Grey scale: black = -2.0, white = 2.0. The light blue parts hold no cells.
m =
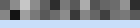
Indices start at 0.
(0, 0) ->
-0.5
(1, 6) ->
0.2
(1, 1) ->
-1.7
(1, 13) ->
-0.6
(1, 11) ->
-0.2
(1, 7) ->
-1.1
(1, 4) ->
-0.6
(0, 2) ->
1.1
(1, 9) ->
-0.4

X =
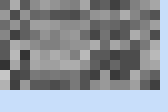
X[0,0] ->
-0.4
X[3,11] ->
-0.9
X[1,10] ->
0.4
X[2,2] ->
-0.5
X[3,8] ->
-0.3
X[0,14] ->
0.3
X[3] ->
[0.1, -1.0, -0.5, -0.2, 0.3, 0.0, 0.3, 0.4, -0.3, -0.9, -0.2, -0.9, -0.6, 0.7, 0.2, -0.8]
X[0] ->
[-0.4, 0.7, -0.6, 0.2, 0.5, 0.3, 0.1, 0.0, 0.6, -0.7, -0.5, -1.0, -0.6, 0.0, 0.3, 0.6]
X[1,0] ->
0.4
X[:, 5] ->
[0.3, -0.7, 0.4, 0.0, 0.0, 0.7, 0.5, -0.1, -0.8]
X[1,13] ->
0.1
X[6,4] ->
0.5
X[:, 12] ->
[-0.6, 0.7, -0.6, -0.6, 0.2, -0.8, -0.8, -0.8, 0.1]
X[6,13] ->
-0.8
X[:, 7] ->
[0.0, -0.8, 0.2, 0.4, 0.3, 0.0, 0.7, -0.1, -0.1]
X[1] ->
[0.4, -0.8, 0.3, -0.4, -0.3, -0.7, -0.7, -0.8, -0.3, 0.3, 0.4, 0.0, 0.7, 0.1, -0.4, -0.7]
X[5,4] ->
0.4
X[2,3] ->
0.5
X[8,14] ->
-0.5
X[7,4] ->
-0.2
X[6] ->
[-1.2, 0.6, -0.7, 0.6, 0.5, 0.5, 0.7, 0.7, 0.3, -0.5, -0.9, -0.4, -0.8, -0.8, 0.5, 0.6]
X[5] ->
[-0.6, 0.9, -1.2, 0.7, 0.4, 0.7, 0.5, 0.0, 0.9, -0.6, -0.6, -1.0, -0.8, -0.8, 0.5, 0.9]
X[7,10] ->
0.4
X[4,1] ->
0.7
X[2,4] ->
0.5

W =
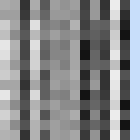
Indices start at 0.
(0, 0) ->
0.7
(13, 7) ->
0.6
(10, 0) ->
0.9
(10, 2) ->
-0.7
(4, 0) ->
1.6
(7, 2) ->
-1.0
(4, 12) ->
-1.0
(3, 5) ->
0.5
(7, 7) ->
0.7
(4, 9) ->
-0.6
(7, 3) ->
1.0
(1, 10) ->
-1.1
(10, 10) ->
-0.8
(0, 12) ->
-0.9
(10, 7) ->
0.2
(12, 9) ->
-0.4
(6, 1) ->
0.4
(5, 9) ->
-0.4
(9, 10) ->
-1.1
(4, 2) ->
-0.9
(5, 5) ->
0.1
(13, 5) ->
0.5
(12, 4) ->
0.1
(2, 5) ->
0.1
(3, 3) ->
0.9
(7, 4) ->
-0.8
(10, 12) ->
-1.7
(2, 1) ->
0.6
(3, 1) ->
0.2
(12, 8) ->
-0.8
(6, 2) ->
-0.6
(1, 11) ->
1.5
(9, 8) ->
-1.7
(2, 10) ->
-0.5
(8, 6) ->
0.3
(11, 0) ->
1.3

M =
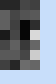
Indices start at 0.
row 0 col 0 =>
-1.4
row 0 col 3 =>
-1.0
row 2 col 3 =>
-1.3
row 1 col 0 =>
-0.5
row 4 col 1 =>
-0.5
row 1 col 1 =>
-0.9
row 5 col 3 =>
1.2
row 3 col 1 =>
-0.9
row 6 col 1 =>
-1.4

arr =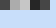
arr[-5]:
-0.9
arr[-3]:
1.1
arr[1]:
0.7

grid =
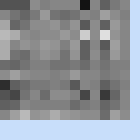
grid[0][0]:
-0.7
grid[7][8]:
0.1
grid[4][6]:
0.0
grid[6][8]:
-0.3
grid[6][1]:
-0.4
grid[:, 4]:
[0.0, 0.4, 0.2, 0.2, 0.4, 0.3, 0.0, 0.1, -0.1, -0.3, 0.0, 0.4]
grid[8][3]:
-0.1
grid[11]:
[0.1, 0.5, 0.9, 0.3, 0.4, 0.7, 0.4, 0.3, 0.2, 0.2, -0.3, 0.5, 0.2]
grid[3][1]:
0.7
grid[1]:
[0.1, -0.2, -0.4, -0.1, 0.4, -0.2, -0.3, -0.2, 0.1, 0.0, 0.5, 0.2, 0.0]
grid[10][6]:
0.0
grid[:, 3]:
[0.2, -0.1, 0.2, 0.1, 0.2, 0.1, 0.0, 0.1, -0.1, 0.1, 0.0, 0.3]
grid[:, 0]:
[-0.7, 0.1, 0.6, 0.9, 0.7, 0.7, -0.3, 0.2, -1.3, -0.7, -0.5, 0.1]
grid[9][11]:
-0.4
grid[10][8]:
-0.1
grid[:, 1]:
[-0.7, -0.2, -0.4, 0.7, 0.1, -0.2, -0.4, 0.5, -0.5, -0.9, -0.4, 0.5]
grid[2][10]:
-0.5
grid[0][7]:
0.1
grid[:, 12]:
[0.1, 0.0, 0.1, 0.1, 0.1, 0.1, 0.0, 0.1, 0.0, 0.1, 0.1, 0.2]
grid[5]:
[0.7, -0.2, -0.3, 0.1, 0.3, 0.2, -0.2, 0.3, -0.5, 0.2, -0.3, 0.4, 0.1]
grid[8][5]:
0.0
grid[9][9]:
0.1
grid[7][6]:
0.1
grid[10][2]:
0.1
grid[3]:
[0.9, 0.7, 0.2, 0.1, 0.2, 0.2, 0.4, 0.2, 1.2, 0.2, 1.5, 0.3, 0.1]
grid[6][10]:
-0.2
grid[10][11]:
-0.2
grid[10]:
[-0.5, -0.4, 0.1, 0.0, 0.0, 0.0, 0.0, -0.3, -0.1, 0.0, -0.4, -0.2, 0.1]
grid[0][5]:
0.1
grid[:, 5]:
[0.1, -0.2, 0.3, 0.2, 0.3, 0.2, -0.2, 0.0, 0.0, 0.2, 0.0, 0.7]
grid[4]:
[0.7, 0.1, 0.3, 0.2, 0.4, 0.3, 0.0, 0.4, -0.5, 0.1, -0.6, 0.5, 0.1]
